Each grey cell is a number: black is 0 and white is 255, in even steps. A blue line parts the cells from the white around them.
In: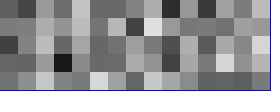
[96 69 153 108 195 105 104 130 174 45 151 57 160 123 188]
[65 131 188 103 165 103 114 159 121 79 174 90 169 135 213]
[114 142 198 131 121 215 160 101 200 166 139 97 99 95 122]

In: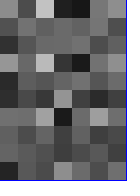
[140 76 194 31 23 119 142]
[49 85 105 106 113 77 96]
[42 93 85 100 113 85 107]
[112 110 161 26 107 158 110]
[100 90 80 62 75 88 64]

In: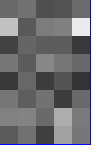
[106 114 79 83 107]
[66 101 93 93 57]
[57 103 60 83 51]
[129 131 106 173 122]

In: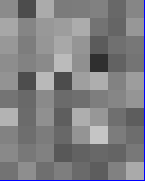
[139 76 171 123 124 129 104 134]
[152 125 150 168 149 91 112 119]
[147 77 185 76 159 174 130 157]
[179 107 144 94 174 151 111 93]
[137 120 129 88 98 104 100 120]

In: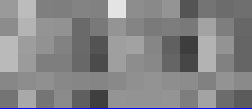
[154 188 127 126 131 129 228 141 137 148 84 116 108 111]
[186 157 146 130 106 83 159 162 134 96 61 179 147 101]
[135 141 144 136 134 133 137 144 147 142 140 129 147 138]

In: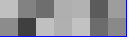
[192 130 110 175 178 91 157]

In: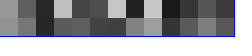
[152 95 40 191 69 78 198 34 199 25 54 86 60]

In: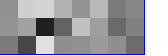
[145 207 212 178 147 184 123 136]
[123 71 224 143 144 155 143 108]

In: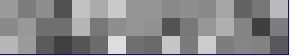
[155 124 142 81 193 171 202 148 148 137 142 137 165 98 119 187]
[183 155 90 64 85 108 221 111 105 198 123 204 125 133 130 88]
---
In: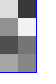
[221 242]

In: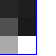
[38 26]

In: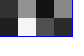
[50 245]

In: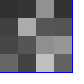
[48 171 143 99]

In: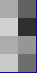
[170 47]

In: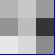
[181 188 139]

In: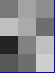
[120 170 192]
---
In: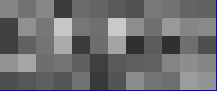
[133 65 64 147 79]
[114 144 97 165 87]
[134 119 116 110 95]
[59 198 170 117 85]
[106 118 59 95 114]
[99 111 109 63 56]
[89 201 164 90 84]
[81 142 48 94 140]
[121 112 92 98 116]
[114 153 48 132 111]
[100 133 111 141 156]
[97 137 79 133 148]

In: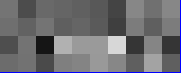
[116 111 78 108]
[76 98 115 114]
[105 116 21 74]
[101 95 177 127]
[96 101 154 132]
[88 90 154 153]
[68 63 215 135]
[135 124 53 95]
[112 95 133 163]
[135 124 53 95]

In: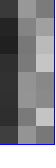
[58 36 32 47 49 48 46 63]
[152 132 120 122 147 148 122 148]
[123 160 186 197 136 138 196 120]

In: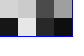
[212 22]
[203 231]
[75 40]
[159 14]

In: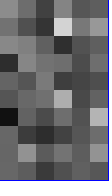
[140 114 136 45 100 85 17 103 102 103]
[109 80 128 134 85 104 98 60 146 93]
[65 52 96 114 122 112 75 45 91 58]
[132 211 47 110 62 174 110 66 115 80]
[86 120 82 76 69 73 82 86 93 96]
[94 152 95 110 78 98 180 109 147 87]

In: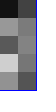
[18 152 89 207 146]
[66 123 131 118 84]
